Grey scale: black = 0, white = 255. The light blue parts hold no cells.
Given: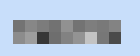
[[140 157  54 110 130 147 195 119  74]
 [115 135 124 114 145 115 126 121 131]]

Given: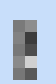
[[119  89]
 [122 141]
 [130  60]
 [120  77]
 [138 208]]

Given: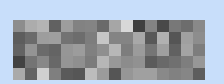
[[170  99 208 127  90  86 188 155  85 150 160 160 137 129 134  93]
 [141 172 180  97 157 130 132 106 166 216  63 131  73 120 109 137]
 [ 93 107 157 159 115 109 125 198 132 132 168  88 177  85 160 141]
 [ 99 148 107 100 150 156 128 143 183 125 155 117 159  97 164 125]
 [ 66 116 136 104 149 143 123 182 152 140 145  91 105 112 126 151]]

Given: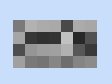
[[160 121 116 134 110 132 139]
 [122 178 171 169  73 171 167]
 [165  55  48  51 193  40  81]
 [ 78 150 158 160 177  87  57]]

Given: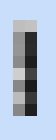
[[135  31]
 [190 194]
 [147  42]
 [149  44]
 [138  30]
 [206  66]
 [135  27]
 [187  57]]

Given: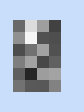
[[114  89  88 130]
 [105 220 158  65]
 [144 245  81  78]
 [ 77 113 162  81]
 [126 162  71  96]
 [ 95  37 157 163]]

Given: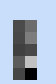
[[ 70   1]
 [ 75 108]
 [ 72 125]
 [ 64  72]
 [ 92 193]]

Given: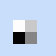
[[  3 133]
 [253 201]]

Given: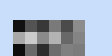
[[ 13 106  45 109 128 124]
 [ 17  83  56 122  75 140]
 [168 203 138 179 104 132]]
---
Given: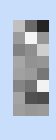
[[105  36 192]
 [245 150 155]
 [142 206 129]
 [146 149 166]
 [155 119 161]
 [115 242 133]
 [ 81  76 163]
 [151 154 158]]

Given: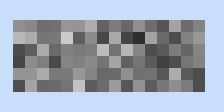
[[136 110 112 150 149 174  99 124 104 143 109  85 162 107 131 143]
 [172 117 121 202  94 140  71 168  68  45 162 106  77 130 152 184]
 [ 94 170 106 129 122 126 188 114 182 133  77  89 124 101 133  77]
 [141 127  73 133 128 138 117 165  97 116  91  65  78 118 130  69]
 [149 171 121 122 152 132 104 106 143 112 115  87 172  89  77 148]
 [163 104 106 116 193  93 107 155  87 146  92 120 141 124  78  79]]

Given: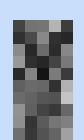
[[115 117 180  61  68]
 [ 75 136  48  39  49]
 [ 40 107  44 135 138]
 [ 47  38  68 121 152]
 [131  20 123  59  41]
 [107 103  49 177  96]
 [ 99  86  83 195 107]
 [ 96  68  57 104 146]
 [ 52  91 118 128 143]
 [ 56  83 100 161 111]]

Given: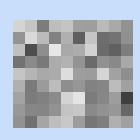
[[197 124 189 196 159 158 186 169 146 212]
 [217 186 130 176  95 197 109 114 144 148]
 [ 78 142 231 168 173 210 107  96 125 192]
 [138 121 172 178 147 107 145 137 169 114]
 [181 168 171 221 158 156 213 162 142 197]
 [122 155 188 141 150 130 134 188 160 176]
 [124 129 139 211 228 123 135 157  63 163]
 [134 133 146 195 199 138 146 151 103 152]
 [113 165 190 200 156 118 127 176 160 146]]

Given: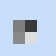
[[ 57 126]
 [222 137]]

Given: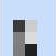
[[204  58]
 [219 127]
 [ 33 125]]

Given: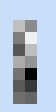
[[139 191]
 [240 125]
 [189  86]
 [147 172]
 [  1 115]
 [ 56  89]
 [102 110]]

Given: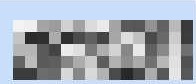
[[239 165 156 208 162 219 234 164  89  87 147  99 185  58 242]
 [ 43  47 171  47  75  97  68 167 221 192  74 105 204  60 197]
 [182  90  69 235 222 122 175 210 135 232  96 137 216 111 182]
 [188  89  95 134 172 202  94 176 142 170 113 184 224  81 100]
 [ 60 108 105 216 135 217 178  74  40  71 173  87 229  87  59]]

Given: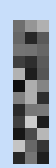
[[149 176 110]
 [ 39  89 102]
 [114 102 116]
 [ 46  90  63]
 [ 30  85 178]
 [173 132  14]
 [174  46 128]
 [119 121  42]
 [204  28  63]
 [ 74 183  22]
 [103  53 196]
 [117  30  39]]
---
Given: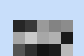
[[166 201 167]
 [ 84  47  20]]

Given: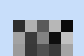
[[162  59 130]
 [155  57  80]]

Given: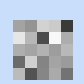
[[230 183  76]
 [174 164 178]]

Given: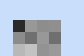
[[140 112 152]
 [184 195 147]]

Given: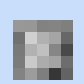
[[113 208 177]
 [121 178 192]]

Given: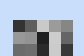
[[152 147  31]
 [107 110  42]]

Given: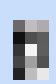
[[ 16  79  93]
 [ 53 244  94]]

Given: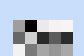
[[103 207  42]
 [242 122 166]]
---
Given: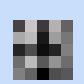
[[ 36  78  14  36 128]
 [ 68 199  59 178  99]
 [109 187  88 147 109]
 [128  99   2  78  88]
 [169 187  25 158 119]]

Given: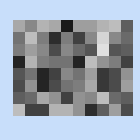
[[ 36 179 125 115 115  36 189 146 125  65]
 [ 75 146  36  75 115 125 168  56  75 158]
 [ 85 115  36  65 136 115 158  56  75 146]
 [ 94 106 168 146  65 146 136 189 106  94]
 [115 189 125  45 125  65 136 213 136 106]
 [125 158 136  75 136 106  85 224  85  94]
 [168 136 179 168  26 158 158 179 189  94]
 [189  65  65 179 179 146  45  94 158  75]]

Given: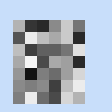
[[ 84 236 190 169 202  41]
 [126 236 108  74 214 179]
 [138 126 138  63 190 236]
 [150  19 126 108 159 214]
 [169 245  74 169 159  41]
 [179  53  41 138 202 117]
 [190  63  96  96 117 224]]

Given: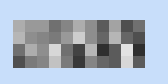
[[ 79 122 133 194 122  56 133 102  91 215  91]
 [112 173 142 215 112  67 182  47  91 226  47]
 [173 153 153 112 133 173 142  91 163  79 112]
 [182 142 133 122 153 205 142 102 182 102  79]]

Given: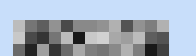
[[106  34 158  52 106 168 126 117 137 177 126  25  64]
 [188 117  94 146  74 137 137 146 177  83 146 126 177]
 [200  74  52 117 188  25 200 209 168 158 188  94  83]]

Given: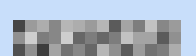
[[ 70 155 173 135 182 173 155 182  91 164 125 194 135 155]
 [ 80 144  61 164 114 135 103 182 144  91 155 114 125 173]
 [144 206 125 135 206 103 125 103 125 194 164 164  91 144]]

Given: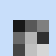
[[ 24  88 127]
 [ 69 192 214]
 [106 181  48]]
